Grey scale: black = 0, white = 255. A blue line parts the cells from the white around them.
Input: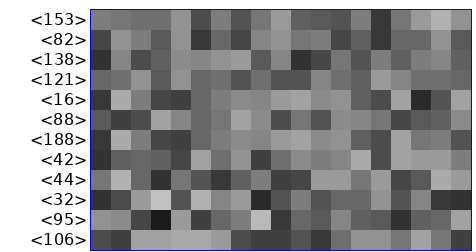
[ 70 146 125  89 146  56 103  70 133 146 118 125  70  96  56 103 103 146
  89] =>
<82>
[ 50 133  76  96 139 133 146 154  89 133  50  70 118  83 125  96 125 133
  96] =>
<138>

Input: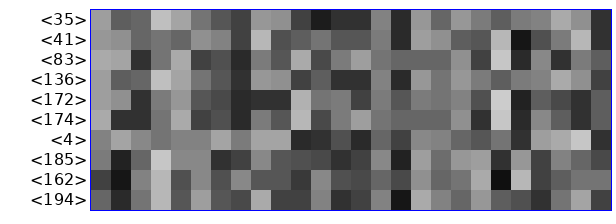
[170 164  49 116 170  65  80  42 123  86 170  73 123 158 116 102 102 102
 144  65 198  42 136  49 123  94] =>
<83>
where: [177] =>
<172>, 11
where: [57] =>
<162>, 11
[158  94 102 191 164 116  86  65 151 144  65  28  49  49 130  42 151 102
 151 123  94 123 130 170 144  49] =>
<35>
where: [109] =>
<185>, 18

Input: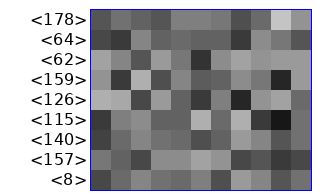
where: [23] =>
<115>, 10
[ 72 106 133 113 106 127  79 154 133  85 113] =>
<8>
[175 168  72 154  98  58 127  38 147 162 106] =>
<126>
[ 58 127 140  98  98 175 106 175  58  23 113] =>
<115>
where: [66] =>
<140>, 1
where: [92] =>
<159>, 6

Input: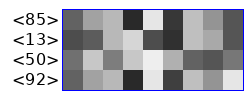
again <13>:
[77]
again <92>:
[230]
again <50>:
[199]
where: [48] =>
<13>, 6
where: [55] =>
<85>, 6
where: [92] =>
<13>, 2
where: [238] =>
<50>, 5

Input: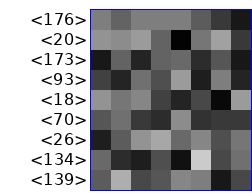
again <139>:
[72]
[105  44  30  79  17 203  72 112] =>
<134>
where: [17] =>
<134>, 5
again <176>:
[126]
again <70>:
[57]
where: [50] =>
<70>, 6

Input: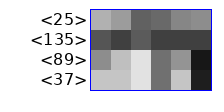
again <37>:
[197]
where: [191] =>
<89>, 2
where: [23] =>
<89>, 6
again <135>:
[64]

